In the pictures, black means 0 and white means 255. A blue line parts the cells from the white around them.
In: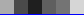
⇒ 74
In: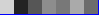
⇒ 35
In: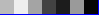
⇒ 238
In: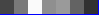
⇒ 121
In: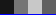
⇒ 117
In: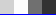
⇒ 253
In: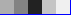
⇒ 131
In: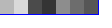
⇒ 217
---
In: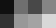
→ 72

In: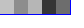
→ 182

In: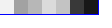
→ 183

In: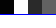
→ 42

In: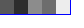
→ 140

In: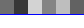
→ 211

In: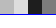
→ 30

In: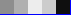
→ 237

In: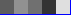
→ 112
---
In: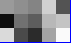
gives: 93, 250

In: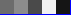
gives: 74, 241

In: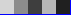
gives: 62, 213

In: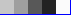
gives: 88, 251

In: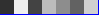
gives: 188, 239

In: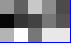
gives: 66, 254

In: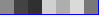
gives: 208, 218
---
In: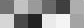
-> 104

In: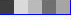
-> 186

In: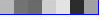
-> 227

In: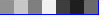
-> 62

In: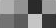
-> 146

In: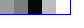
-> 7

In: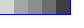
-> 142
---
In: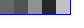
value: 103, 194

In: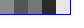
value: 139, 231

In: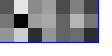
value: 87, 45

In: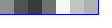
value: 143, 177

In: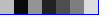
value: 189, 221

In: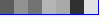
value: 93, 226

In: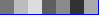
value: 118, 170

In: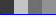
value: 58, 146

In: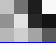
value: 195, 89

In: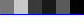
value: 118, 2
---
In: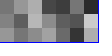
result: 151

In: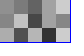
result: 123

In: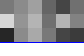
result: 139

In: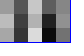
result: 85

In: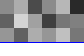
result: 173

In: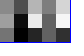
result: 78

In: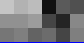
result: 178

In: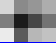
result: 138

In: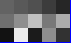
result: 89
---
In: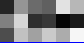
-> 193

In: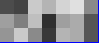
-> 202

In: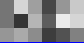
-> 170

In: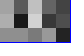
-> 143

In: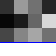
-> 133

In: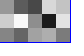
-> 101
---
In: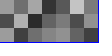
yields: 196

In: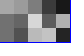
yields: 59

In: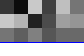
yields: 191

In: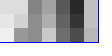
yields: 41

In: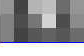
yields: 108

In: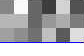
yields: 211
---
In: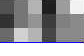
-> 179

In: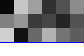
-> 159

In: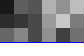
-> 85

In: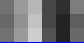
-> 183

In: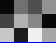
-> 79

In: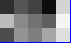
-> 67
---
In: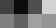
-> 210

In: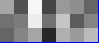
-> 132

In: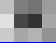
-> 167

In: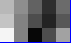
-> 87

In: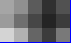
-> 60

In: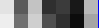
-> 184

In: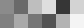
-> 211
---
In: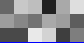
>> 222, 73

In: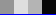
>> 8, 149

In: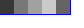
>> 100, 56

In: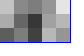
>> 229, 93

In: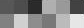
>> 66, 129

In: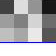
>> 23, 191

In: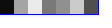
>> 79, 13

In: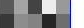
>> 153, 56

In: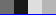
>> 182, 110

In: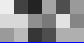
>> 154, 154
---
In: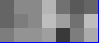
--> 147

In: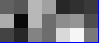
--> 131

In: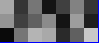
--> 180

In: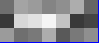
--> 121

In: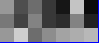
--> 109

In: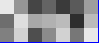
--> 78
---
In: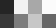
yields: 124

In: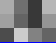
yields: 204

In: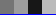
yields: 157

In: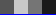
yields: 201

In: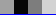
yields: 6

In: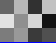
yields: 153
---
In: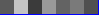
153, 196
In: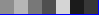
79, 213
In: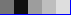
157, 222
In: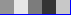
124, 231
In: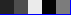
235, 235
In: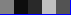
41, 192
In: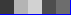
210, 210
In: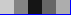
21, 204
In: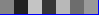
54, 196
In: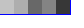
104, 195
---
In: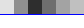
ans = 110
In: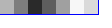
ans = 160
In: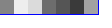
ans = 85
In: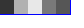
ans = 232
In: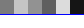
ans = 95
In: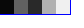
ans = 41
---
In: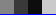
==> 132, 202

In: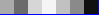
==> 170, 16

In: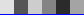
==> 225, 164

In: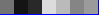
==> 115, 155

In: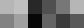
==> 182, 89

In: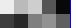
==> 237, 95

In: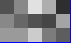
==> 81, 93

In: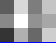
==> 93, 206
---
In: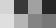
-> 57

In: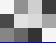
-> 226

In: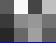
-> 139

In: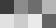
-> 140

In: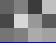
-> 215

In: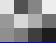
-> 216

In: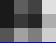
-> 57

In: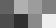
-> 176
